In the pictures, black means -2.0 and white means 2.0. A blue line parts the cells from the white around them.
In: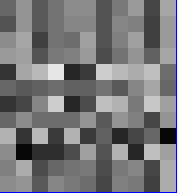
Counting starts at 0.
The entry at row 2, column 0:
0.2
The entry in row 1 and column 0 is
-0.7
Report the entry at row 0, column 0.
-0.4
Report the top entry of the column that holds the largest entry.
-0.2
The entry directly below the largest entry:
-0.3
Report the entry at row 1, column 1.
0.3
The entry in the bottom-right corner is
0.7
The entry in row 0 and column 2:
-0.6
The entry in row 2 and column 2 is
-1.0
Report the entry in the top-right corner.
0.6
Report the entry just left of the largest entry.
0.9
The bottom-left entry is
0.2
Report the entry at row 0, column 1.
0.3

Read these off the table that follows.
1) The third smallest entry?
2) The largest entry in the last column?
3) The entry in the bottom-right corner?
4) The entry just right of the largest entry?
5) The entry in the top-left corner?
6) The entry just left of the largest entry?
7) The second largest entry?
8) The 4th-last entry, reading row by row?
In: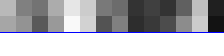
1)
-1.3
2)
-1.5
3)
-1.7
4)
1.3
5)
0.9
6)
0.4
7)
1.6
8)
-0.8

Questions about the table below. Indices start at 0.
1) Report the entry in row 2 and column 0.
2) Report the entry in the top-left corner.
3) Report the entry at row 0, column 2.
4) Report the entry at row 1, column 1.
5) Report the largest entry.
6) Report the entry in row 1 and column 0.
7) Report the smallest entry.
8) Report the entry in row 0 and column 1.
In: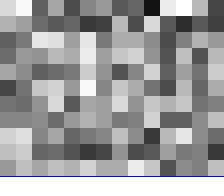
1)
-0.5
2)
1.4
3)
-0.5
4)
0.5
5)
2.0
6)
0.8
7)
-1.7
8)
1.9

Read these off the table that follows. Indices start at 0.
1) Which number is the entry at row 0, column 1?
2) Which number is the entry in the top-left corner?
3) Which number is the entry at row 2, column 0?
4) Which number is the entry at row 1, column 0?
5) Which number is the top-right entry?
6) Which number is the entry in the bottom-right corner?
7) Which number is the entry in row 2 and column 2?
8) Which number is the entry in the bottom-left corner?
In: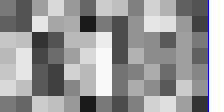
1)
-0.7
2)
-0.1
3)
1.1
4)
-0.5
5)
-0.7
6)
-1.2
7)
-1.2
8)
-0.1

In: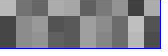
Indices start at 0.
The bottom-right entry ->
-0.8
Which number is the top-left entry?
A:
0.9
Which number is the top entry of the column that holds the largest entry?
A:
-1.0
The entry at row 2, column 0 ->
-0.9
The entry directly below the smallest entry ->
1.0
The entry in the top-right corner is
0.7
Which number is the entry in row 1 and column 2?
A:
0.4
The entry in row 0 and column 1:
-0.2
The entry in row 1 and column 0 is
-0.9

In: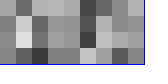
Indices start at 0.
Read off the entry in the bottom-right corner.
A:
0.1
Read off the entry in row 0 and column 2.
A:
0.8
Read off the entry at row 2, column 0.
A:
0.2
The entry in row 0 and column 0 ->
0.6
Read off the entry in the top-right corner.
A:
0.8
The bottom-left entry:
0.1
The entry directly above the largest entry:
1.2
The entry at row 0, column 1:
-0.3
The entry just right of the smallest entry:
0.0
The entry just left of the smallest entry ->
-0.5
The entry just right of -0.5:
-1.1

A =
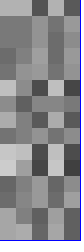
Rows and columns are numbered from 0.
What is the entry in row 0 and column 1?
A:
0.8
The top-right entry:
-0.6
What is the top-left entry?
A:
0.8
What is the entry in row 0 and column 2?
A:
-0.7
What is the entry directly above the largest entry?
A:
1.1
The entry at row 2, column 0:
-0.1
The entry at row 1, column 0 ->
-0.1
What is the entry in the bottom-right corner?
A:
-0.5
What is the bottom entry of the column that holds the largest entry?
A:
0.6
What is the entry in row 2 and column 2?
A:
0.3
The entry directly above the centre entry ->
0.1
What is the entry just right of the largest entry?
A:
0.5
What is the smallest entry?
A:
-1.0
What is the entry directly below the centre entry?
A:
0.3
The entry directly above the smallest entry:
-0.8
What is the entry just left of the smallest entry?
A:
1.1
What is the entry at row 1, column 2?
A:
0.3
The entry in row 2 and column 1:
-0.1
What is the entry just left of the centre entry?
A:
0.0
